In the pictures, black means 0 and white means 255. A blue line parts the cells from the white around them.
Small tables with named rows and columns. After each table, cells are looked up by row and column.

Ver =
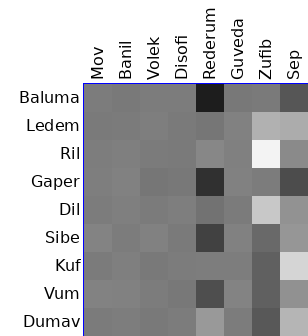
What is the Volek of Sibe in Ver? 129
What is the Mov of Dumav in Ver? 123
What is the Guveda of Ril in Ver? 128
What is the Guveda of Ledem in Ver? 129
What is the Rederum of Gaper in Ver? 48
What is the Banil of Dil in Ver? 127
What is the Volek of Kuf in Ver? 121
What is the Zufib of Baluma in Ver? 122
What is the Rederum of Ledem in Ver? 118
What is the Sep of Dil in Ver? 146
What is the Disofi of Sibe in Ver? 122
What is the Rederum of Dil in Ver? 114
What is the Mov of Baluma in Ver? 124
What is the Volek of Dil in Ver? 123
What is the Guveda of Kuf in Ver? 125
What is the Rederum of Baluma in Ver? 29
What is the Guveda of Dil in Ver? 123
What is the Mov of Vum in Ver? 130
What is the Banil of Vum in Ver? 129
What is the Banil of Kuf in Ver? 127

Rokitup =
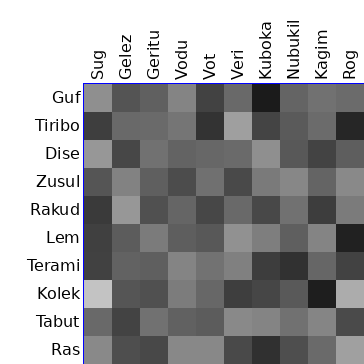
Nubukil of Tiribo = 90
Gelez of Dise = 71
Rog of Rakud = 123
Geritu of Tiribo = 106
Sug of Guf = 143
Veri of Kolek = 62
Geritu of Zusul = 95
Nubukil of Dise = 88
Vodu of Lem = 94
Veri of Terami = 128
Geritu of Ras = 72
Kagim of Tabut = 133
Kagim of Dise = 67
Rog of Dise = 94
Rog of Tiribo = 38

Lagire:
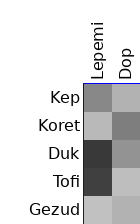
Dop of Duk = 147
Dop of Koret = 126
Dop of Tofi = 190
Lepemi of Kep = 136
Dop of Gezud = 178
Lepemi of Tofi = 64
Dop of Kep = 178
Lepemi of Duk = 57
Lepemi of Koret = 185
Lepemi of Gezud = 193

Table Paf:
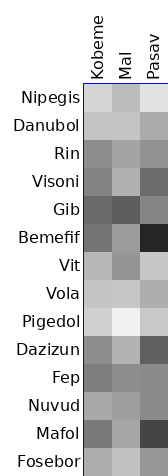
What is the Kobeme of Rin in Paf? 140
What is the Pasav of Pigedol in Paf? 200
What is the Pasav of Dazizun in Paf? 96
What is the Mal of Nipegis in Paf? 188
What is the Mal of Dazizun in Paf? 179
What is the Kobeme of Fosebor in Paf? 172
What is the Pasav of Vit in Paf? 199
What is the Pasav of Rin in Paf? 146
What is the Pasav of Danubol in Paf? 171
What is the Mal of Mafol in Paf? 166
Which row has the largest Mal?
Pigedol

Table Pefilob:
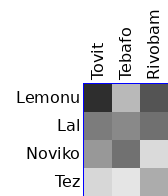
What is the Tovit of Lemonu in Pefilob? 46
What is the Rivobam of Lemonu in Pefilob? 84
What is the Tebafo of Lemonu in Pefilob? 185
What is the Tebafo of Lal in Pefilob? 137
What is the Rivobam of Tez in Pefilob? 172
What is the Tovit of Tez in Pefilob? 215
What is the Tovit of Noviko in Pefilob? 152
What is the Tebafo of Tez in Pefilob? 229
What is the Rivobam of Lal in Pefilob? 112
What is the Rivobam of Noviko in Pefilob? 218
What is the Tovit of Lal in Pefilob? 124
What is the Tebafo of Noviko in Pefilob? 113

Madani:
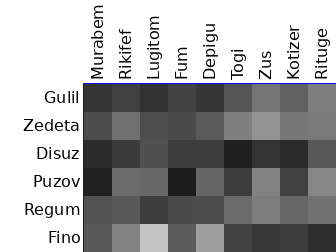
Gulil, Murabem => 54
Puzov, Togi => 60
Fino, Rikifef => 130
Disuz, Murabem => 43
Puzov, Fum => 28
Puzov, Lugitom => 103
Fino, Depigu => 158
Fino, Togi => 65
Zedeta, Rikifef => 112
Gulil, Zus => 116
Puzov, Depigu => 101
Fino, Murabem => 89
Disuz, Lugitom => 80
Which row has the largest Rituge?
Puzov

